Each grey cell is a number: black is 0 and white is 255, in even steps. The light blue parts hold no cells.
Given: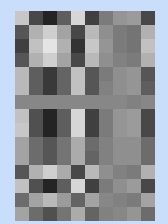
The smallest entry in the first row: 36
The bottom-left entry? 163
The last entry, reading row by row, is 108
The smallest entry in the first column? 64
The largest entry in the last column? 193
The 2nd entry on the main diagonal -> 177
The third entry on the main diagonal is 228
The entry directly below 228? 207
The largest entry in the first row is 214
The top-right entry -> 72
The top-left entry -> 199
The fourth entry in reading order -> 94
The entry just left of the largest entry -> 193
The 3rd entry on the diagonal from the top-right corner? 123
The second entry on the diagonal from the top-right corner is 116
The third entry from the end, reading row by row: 135
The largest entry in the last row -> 171
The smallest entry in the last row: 80
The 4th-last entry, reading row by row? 129

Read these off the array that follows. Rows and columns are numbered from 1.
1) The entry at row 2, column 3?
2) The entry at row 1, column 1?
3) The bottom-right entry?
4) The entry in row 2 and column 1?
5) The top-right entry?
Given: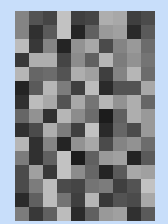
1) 90
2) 132
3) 90
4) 132
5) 75

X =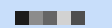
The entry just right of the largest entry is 78
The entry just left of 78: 210

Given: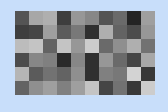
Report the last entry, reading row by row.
204
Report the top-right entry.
159
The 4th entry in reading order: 62
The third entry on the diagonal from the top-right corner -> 143
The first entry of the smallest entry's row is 84
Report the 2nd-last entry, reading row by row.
56
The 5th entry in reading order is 151
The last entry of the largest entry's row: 56
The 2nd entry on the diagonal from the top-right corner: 76
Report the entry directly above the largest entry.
69
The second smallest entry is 42
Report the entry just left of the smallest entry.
106
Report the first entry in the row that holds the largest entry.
181
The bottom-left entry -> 99
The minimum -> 36

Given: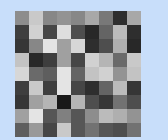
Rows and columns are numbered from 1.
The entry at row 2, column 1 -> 62
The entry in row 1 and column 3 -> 135
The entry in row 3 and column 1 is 54
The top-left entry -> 141
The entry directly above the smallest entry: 228
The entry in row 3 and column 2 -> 135
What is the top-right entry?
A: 168
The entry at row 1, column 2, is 201
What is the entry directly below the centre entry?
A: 70
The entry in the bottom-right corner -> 114
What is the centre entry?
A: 100
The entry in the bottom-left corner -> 94
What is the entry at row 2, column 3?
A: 70
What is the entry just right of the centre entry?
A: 195
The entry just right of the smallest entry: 181
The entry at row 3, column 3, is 228

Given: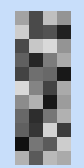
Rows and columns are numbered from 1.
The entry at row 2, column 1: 205
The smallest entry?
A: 16
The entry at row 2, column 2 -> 74
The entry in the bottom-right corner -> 170
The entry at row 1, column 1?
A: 163
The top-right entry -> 148
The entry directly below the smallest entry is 177
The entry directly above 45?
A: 177
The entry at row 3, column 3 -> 217
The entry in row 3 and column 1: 74

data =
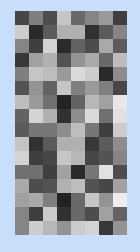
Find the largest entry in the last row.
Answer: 211
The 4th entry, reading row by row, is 197
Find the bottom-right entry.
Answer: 147
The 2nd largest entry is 231
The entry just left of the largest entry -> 147
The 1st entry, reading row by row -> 71
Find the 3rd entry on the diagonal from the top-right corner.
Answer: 77
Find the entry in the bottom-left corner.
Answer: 133
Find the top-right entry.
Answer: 63
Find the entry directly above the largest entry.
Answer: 161
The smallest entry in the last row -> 56
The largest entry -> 237
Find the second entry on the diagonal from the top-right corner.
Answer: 91
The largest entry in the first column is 211
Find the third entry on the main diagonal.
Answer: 211
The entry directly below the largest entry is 99
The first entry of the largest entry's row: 161
